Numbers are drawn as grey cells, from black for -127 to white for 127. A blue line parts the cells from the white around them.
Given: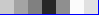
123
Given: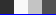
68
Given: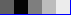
60
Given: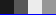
108
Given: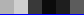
-97
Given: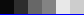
104
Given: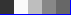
7
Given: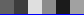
-100
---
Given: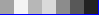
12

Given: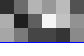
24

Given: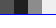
-96

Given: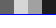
86

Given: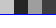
-90

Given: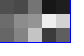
-11

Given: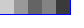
-27

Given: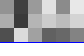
97

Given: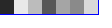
37
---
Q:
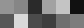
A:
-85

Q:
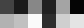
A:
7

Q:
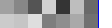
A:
-43

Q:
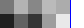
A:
7

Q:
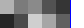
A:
10

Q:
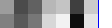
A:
-30

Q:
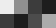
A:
-67
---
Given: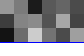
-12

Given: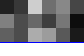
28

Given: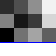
-13

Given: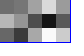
40

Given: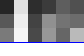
23

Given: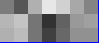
-23

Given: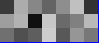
-39

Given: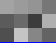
68

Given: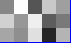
96
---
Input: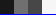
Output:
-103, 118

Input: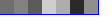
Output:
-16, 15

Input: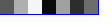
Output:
-38, -18

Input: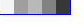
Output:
116, -72

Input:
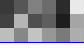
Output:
-70, 45

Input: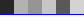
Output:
-88, 83
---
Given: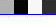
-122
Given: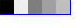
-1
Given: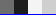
-98
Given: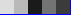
-101
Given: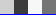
-67
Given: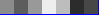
61
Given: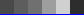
30
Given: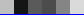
-51
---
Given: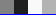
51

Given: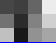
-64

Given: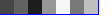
-29

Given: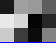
-102

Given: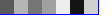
-10

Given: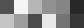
-52

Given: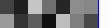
-90

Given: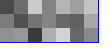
-46

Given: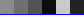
-44
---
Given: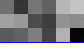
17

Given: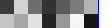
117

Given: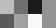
120

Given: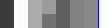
2

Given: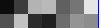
20

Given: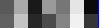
113

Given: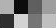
-10

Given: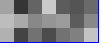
-35

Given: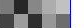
23

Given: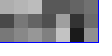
-76
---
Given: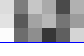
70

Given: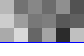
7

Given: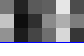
-37

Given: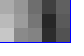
-17

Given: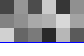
-51

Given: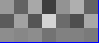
40
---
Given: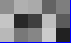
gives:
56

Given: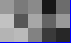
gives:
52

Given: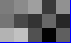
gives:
51

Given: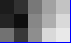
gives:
-13

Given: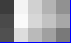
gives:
-47

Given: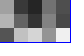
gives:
-43
